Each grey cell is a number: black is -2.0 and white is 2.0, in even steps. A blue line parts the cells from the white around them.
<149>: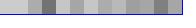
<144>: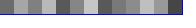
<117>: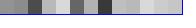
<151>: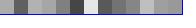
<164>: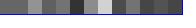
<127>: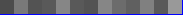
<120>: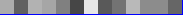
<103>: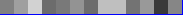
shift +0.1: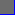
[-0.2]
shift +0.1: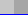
[1.2 0.7]

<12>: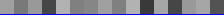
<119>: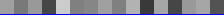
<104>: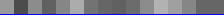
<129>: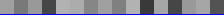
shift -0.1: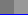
[-0.2  0.3]
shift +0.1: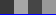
[-1.0  0.7 -0.8  0.5]
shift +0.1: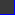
[-1.0]
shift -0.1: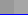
[0.3 0.5]
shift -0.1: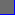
[-0.4]

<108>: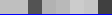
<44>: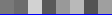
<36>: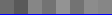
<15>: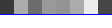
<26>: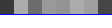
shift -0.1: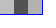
[ 0.9 -0.8  0.7]
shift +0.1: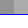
[0.4 0.8]
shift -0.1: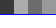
[-1.2  0.6 -0.4  0.3]

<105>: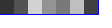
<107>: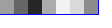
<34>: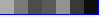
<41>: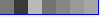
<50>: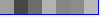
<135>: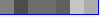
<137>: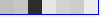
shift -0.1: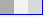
[0.6 1.7 1.3]
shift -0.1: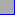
[0.6]
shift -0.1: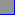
[0.2]
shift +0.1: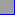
[0.6]
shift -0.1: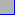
[0.7]
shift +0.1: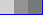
[1.4 0.4 0.0]

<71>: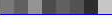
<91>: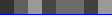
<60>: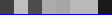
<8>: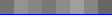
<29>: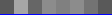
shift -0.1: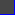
[-1.0]
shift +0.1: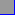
[0.5]
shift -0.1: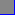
[0.0]
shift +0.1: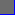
[-0.2]
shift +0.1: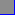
[0.3]

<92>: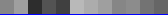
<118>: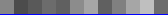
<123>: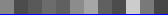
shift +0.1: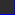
[-1.2]
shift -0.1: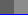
[-0.6  0.1]
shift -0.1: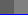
[-0.6 -0.1]
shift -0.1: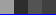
[ 0.4 -1.4 -0.8 -1.1]
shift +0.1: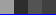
[ 0.6 -1.2 -0.6 -0.9]

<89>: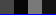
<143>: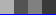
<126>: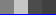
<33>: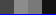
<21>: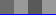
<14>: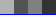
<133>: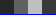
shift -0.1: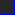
[-1.5]
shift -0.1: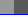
[ 0.3 -0.7]

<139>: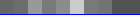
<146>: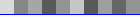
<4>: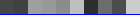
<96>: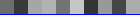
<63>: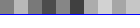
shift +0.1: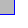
[1.0]
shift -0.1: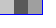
[ 1.0 -0.7  0.4]
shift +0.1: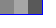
[ 0.2  0.7 -0.5]

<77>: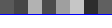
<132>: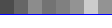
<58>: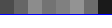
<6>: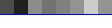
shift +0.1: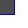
[-0.7]
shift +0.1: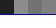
[-1.4  0.3 -0.1  0.1]
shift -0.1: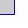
[1.1]

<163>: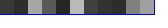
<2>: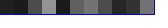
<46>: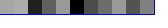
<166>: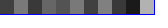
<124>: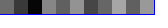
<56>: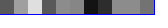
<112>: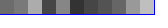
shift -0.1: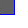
[-0.6]
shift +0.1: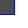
[-0.7]
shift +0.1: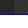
[-1.3 -1.1]

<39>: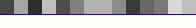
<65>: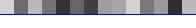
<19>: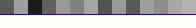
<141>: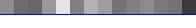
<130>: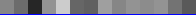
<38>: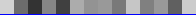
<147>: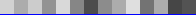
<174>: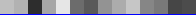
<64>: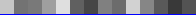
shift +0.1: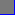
[0.0]
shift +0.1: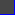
[-0.8]

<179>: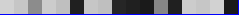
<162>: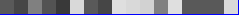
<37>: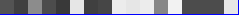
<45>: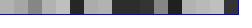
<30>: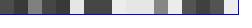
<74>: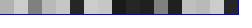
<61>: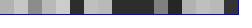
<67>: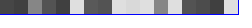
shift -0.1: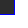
[-1.4]
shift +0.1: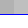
[0.9 1.1]

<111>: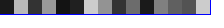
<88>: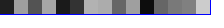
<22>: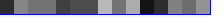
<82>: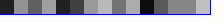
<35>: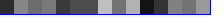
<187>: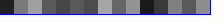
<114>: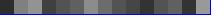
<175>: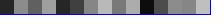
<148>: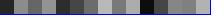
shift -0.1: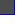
[-0.9]
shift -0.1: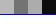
[ 0.8 -0.3  0.6 -1.9]
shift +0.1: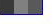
[-1.0  0.1 -0.5]
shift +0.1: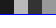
[-1.5  1.0 -1.1  0.5]

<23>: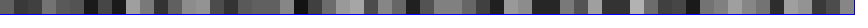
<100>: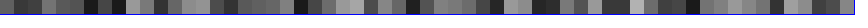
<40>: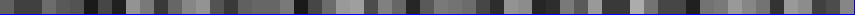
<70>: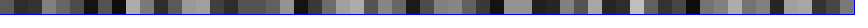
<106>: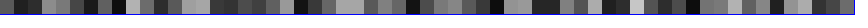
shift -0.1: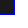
[-1.7]
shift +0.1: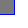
[0.0]
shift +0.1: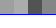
[ 0.6  0.8 -0.6  0.2]
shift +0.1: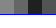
[ 0.2 -0.3 -1.4 -0.6]
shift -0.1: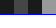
[-1.7 -1.0 -1.7  0.3]
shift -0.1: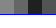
[ 0.0 -0.5 -1.6 -0.8]

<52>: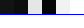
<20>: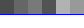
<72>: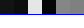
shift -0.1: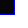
[-2.0]
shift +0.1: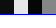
[-1.7  1.7 -1.8  0.2]

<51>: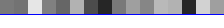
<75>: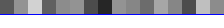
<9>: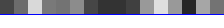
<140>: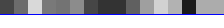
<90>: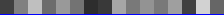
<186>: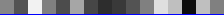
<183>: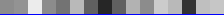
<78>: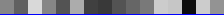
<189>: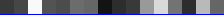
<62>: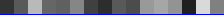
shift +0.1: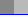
[0.2 1.0]
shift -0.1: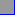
[0.3]
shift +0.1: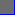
[-0.2]
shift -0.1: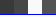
[-1.2 -1.0  1.8 -0.8]
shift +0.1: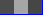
[-0.7  0.7 -0.8]

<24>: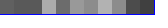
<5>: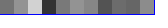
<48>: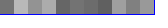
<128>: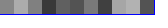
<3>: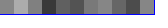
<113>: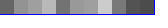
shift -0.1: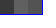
[-1.2 -0.6 -0.8]
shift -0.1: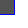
[-0.8]
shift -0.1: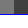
[-0.2 -1.1]

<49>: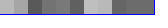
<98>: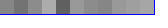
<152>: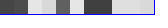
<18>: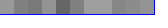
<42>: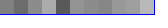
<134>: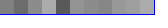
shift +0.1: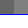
[-0.3  0.1]
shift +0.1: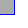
[0.8]

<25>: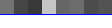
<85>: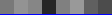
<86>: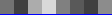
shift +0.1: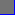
[-0.1]
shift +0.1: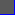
[-0.5]
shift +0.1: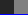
[-1.3  0.1]

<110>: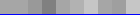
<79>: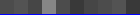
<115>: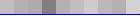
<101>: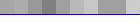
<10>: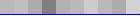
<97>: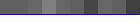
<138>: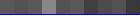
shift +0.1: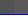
[-0.6 -0.5]
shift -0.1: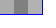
[ 0.6 -0.1  0.7]
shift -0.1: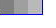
[-0.1  0.4  0.8]
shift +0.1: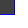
[-0.9]
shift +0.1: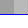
[0.6 1.0]
